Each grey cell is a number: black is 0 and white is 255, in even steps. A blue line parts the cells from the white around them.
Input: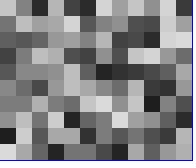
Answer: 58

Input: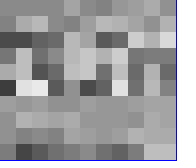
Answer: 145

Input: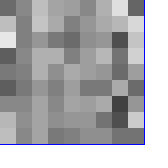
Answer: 101

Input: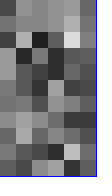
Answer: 102

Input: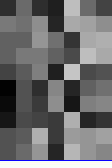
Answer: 66

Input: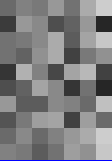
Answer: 205
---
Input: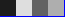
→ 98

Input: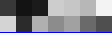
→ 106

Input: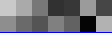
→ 5

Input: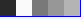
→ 150

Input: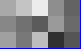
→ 48

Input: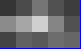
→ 109

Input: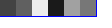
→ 161

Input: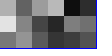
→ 61
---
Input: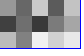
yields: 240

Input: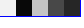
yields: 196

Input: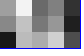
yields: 172

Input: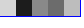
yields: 137

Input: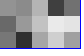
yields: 166

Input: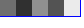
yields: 144

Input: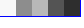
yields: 184

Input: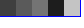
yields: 116

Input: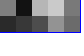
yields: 77

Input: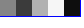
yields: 177
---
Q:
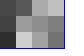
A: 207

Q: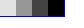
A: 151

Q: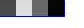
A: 220

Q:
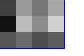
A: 107

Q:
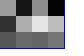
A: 106

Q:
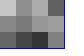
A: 69

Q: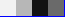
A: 183

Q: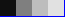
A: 127

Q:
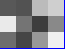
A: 69
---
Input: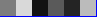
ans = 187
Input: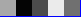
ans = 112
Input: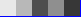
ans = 55
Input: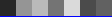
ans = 97
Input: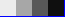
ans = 15
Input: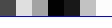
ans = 252
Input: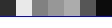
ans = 12
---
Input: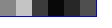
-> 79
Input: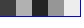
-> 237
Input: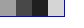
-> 213
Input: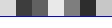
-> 199
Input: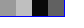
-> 97
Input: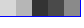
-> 138
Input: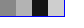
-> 206
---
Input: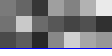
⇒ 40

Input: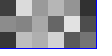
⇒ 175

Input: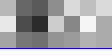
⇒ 112

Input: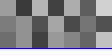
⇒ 65

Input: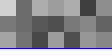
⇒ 71

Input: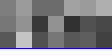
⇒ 80

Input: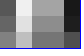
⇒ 117

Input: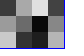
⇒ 30

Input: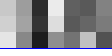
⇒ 29
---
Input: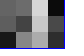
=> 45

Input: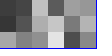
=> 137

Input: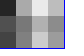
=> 156

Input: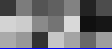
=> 158

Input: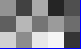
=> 52

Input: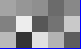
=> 93

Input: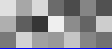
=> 113

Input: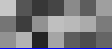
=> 101

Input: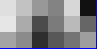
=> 158
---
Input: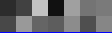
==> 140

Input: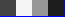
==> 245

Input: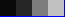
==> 38

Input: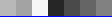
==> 74

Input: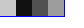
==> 17

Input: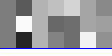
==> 110

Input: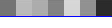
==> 214

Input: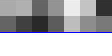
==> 189

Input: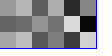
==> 127

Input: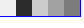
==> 203
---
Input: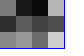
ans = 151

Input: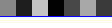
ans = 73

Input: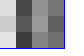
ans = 60

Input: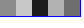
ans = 29

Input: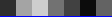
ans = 65

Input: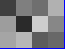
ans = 183

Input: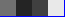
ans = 36

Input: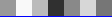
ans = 137
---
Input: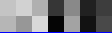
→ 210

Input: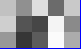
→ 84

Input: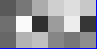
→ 250

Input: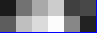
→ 114

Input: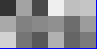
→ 129

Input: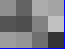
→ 78

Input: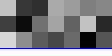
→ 12

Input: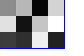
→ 18

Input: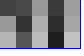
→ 51
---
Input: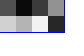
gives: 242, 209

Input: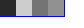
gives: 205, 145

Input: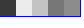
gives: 236, 195

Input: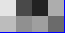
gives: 228, 188

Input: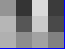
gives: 218, 202

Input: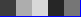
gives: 216, 173

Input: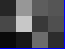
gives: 199, 151

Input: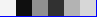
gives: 244, 215

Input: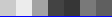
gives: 236, 203

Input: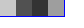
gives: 201, 158
